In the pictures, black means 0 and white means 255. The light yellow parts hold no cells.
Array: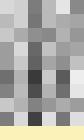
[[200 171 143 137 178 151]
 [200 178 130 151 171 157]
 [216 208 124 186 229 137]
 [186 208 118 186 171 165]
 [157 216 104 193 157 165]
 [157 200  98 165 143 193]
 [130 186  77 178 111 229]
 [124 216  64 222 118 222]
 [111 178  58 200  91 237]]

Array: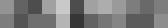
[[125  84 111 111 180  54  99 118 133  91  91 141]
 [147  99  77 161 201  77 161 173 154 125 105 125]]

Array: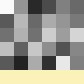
[[191  97 199 142  82 135]
 [ 89  34 171  48 232 128]
 [113 177 113 205 157 213]
 [ 89 184 105 171 149 121]
 [250 149  41  75 128 105]]

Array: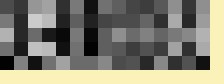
[[121  40 204 186  33  95  33  69  76  76 101  48 170  40 156]
 [113  25 192 186  17 113   2  95  88  61  82  61 162  48 170]
 [ 76  55 150 162  48 121  17 113  95  69  61  88 143  55 143]
 [178  40 107  25   9 121   9  95 143 107 129 101 121 136 178]
 [  2 129  17 113 162 107 107 136  76  82  40 136  48  82  17]]

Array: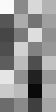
[[ 70 122 222 144]
 [250 138 216 179]
 [ 78 209 130 152]
 [ 86 172 115 159]
 [ 93 187  78 194]
 [108 138  63 165]
 [229 144  33 152]
 [202 187   9 179]]

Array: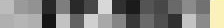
[[176 182 176  21 195  98 208 169 133  56 105  78  48 195 139]
 [188 154 146  41 126  41  71 216  48  27  84  71 105 139 113]]
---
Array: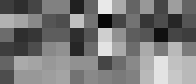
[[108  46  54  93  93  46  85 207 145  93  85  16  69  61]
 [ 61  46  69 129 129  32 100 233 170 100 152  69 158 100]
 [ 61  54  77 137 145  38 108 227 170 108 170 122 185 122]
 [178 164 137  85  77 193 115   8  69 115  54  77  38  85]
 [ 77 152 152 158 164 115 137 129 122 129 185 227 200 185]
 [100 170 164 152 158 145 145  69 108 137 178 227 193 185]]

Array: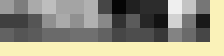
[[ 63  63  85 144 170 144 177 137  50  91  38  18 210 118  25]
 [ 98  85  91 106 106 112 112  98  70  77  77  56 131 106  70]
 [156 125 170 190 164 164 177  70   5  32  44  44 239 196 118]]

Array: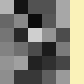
[[103 136  12  88 167]
 [148 160  34  48  69]
 [142  56  56  95 154]
 [130 111  76  27 123]
 [181  19  82  82 167]
 [117  40 207 148  76]]

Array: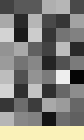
[[ 54 109  60 169 155 103]
 [ 66  89  89 175 182  73]
 [147 169  96  66 189  41]
 [182 135 129  20 109  96]
 [155 116 135  35  81 123]
 [189  81 147 123 238   5]
 [169  41 182  73  54 163]
 [211  47 196  47 103 141]
 [211  27 204  54 116 129]]

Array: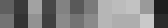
[[115  51 146  64 138 115 138 182 174 174 201  44]
 [ 95  58 162  71 130  89 122 182 188 194 154  30]]

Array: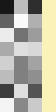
[[ 23 188  46]
 [ 61 222  83]
 [188 128 143]
 [236 114 156]
 [208 128 163]
 [ 98 250 176]
 [244 136 202]
 [170 222 216]]

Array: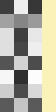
[[ 62 238  55]
 [ 84 211  76]
 [ 90 197  90]
 [161 133 154]
 [205  76 217]
 [223  62 231]
 [223  70 238]
 [246  47 252]]

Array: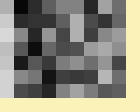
[[190  87  13 103  75  81 156 169 143]
 [216 136  38 149  69 176  63 136 156]
 [176   7  44  95 130 130  38 162 110]
 [203  44  51  51  95 176  75  51 103]
 [210  75  63  38 130 162 124  87  95]
 [197  25  87  57 124 143 110 149  69]
 [210 136 118  19  63  57  63 182 110]]
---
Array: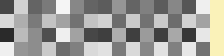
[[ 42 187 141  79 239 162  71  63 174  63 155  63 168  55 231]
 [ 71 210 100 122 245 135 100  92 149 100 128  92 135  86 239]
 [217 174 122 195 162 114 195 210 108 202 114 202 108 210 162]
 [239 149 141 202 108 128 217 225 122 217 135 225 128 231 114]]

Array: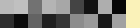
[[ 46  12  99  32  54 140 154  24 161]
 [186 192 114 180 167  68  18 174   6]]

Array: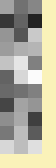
[[ 55  99  34]
 [ 69 163 149]
 [ 99 215 251]
 [105 113 128]
 [120 189  91]
 [142 169  63]
 [149  85 201]
 [156 175 181]
 [163 113 134]
 [195 229 128]
 [215 189 223]]

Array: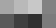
[[ 90  63  48 124]
 [166 185 200 130]]

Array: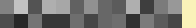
[[ 77  40 116  55  55 110  70 103 110  48 123  91  70]
 [130 194  83 175 167  97 145 103  91 175  62 123 152]]

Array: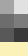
[[ 88  57]
 [109 124]
 [165 225]]
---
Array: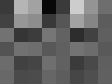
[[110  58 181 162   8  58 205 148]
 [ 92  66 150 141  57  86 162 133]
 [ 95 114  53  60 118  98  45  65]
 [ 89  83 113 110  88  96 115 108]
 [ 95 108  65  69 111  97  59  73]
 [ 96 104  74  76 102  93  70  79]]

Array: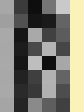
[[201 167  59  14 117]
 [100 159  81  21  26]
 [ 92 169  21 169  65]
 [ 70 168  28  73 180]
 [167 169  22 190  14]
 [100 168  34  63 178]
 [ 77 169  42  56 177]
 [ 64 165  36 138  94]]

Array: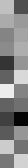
[[ 79 192]
 [154 171]
 [164 132]
 [174 139]
 [149  52]
 [217  97]
 [131 236]
 [112  98]
 [  5  64]
 [150  90]
 [114 204]
 [210 119]]

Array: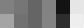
[[230 128 118 101 130  19]
 [238 164 113 101 131  45]]

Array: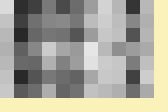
[[184 218  46  63 121  74 108 157 211 182  53]
 [176 195  63 112 134 137 119 188 205 189 135]
 [181 184  40 103 118 114  85 156 199 192  83]
 [170 177  96 135 203 166 154 230 185 143 156]
 [191 184 105 103 176 129 157 225 203 198 124]
 [205 194  41  84 120 108  99 167 200 197  65]
 [170 200  90 109 173 101 114 193 185 175 109]]

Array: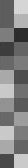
[[213  93]
 [180  93]
 [ 44 125]
 [100  61]
 [123 104]
 [ 78 169]
 [112 201]
 [ 89 147]
 [157 104]
 [123 201]
 [100 169]
 [202  72]]

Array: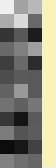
[[184 239 162]
 [104 172 218]
 [ 28  53  88]
 [159 105 128]
 [ 44  62 105]
 [ 89  77  90]
 [ 89  98 153]
 [119 114  96]
 [ 90  55  21]
 [ 92 124  84]
 [ 66  12  23]
 [102 129 112]]
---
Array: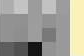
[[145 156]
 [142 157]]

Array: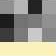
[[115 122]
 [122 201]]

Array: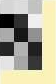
[[ 47 239]
 [ 22 144]]

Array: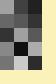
[[ 88  52]
 [160  89]]

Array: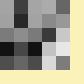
[[ 40 163]
 [141 122]]

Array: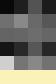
[[137 105]
 [102 109]]
